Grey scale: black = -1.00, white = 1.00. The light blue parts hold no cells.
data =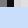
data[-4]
-0.04
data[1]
-0.88
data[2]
0.69

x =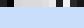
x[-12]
-0.75
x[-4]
-0.76
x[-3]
0.90
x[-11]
-0.97

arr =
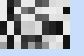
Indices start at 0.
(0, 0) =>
0.84
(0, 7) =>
0.70
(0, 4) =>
0.81
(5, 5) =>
-0.71
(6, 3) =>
-0.56
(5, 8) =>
0.85
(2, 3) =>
0.84
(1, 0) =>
0.84
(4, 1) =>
0.81
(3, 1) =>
0.82
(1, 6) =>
0.86
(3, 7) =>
-0.74
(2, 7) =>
0.78
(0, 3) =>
0.82
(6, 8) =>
0.71
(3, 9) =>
0.82
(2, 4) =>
0.82
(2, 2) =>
-0.31
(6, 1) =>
-0.80
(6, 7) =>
0.77

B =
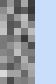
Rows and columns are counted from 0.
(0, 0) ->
-0.21
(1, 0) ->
0.11
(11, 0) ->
0.14
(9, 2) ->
-0.06
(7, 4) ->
-0.02
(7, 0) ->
0.05
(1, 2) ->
-0.43
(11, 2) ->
0.02
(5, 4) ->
0.19
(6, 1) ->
0.13
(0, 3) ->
0.31
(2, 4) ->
-0.39
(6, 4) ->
-0.39
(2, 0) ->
0.26
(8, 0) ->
0.29
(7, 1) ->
-0.03
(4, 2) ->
0.47
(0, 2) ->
-0.34
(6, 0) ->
-0.05

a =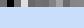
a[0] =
-0.12
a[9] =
-0.16
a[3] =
0.75

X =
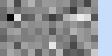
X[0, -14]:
0.01
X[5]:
[-0.23, 0.01, 0.08, -0.01, 0.00, 0.10, 0.02, 0.19, -0.06, 0.06, -0.22, 0.22, 0.13, -0.15]
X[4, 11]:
0.22
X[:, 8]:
[0.11, 0.05, -0.28, 0.22, 0.11, -0.06, 0.05, 0.43]
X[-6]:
[-0.20, -0.92, 0.77, -0.30, -0.21, 0.22, -0.17, -0.51, -0.28, 0.40, 0.60, 0.85, 0.71, -0.36]
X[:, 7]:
[0.19, 0.39, -0.51, -0.01, -0.31, 0.19, 0.80, -0.11]
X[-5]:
[0.11, 0.01, -0.22, 0.23, 0.10, 0.14, 0.17, -0.01, 0.22, 0.06, 0.19, 0.04, -0.12, 0.35]
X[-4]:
[-0.13, 0.22, 0.28, -0.01, 0.10, -0.07, 0.14, -0.31, 0.11, -0.05, 0.39, 0.22, 0.13, 0.28]
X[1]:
[-0.16, 0.12, -0.12, 0.03, 0.05, 0.10, 0.08, 0.39, 0.05, -0.16, -0.52, 0.13, 0.21, 0.07]
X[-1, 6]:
0.17
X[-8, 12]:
-0.44
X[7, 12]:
-0.03
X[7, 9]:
-0.33
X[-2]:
[0.11, 0.22, -0.32, 0.27, 0.15, 0.18, 0.02, 0.80, 0.05, -0.05, -0.42, 0.04, 0.30, 0.14]
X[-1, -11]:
-0.06
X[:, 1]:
[0.32, 0.12, -0.92, 0.01, 0.22, 0.01, 0.22, 0.32]
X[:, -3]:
[-0.05, 0.13, 0.85, 0.04, 0.22, 0.22, 0.04, -0.32]
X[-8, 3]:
0.18
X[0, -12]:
-0.42
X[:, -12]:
[-0.42, -0.12, 0.77, -0.22, 0.28, 0.08, -0.32, 0.18]

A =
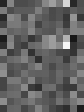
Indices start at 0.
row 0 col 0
-0.71
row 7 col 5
-0.25
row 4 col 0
-0.04
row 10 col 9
-0.27
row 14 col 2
-0.23
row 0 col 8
-0.04
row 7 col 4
-0.61
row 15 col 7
-0.43
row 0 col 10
-0.69
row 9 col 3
-0.34
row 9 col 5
0.03
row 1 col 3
-0.29
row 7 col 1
-0.51
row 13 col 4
0.08
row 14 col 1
-0.33
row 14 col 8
-0.11
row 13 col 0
-0.24
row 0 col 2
-0.40
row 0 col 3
-0.40
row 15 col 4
-0.30
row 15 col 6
-0.23
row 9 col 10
-0.14
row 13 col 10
0.10
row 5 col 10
-0.81
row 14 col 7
-0.36
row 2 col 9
-0.58
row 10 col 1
-0.41
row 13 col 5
-0.02
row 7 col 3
-0.05
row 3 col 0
-0.49
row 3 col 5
-0.47
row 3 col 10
0.02
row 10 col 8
-0.18
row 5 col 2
-0.39
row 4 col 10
0.02
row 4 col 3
-0.22
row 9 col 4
-0.14
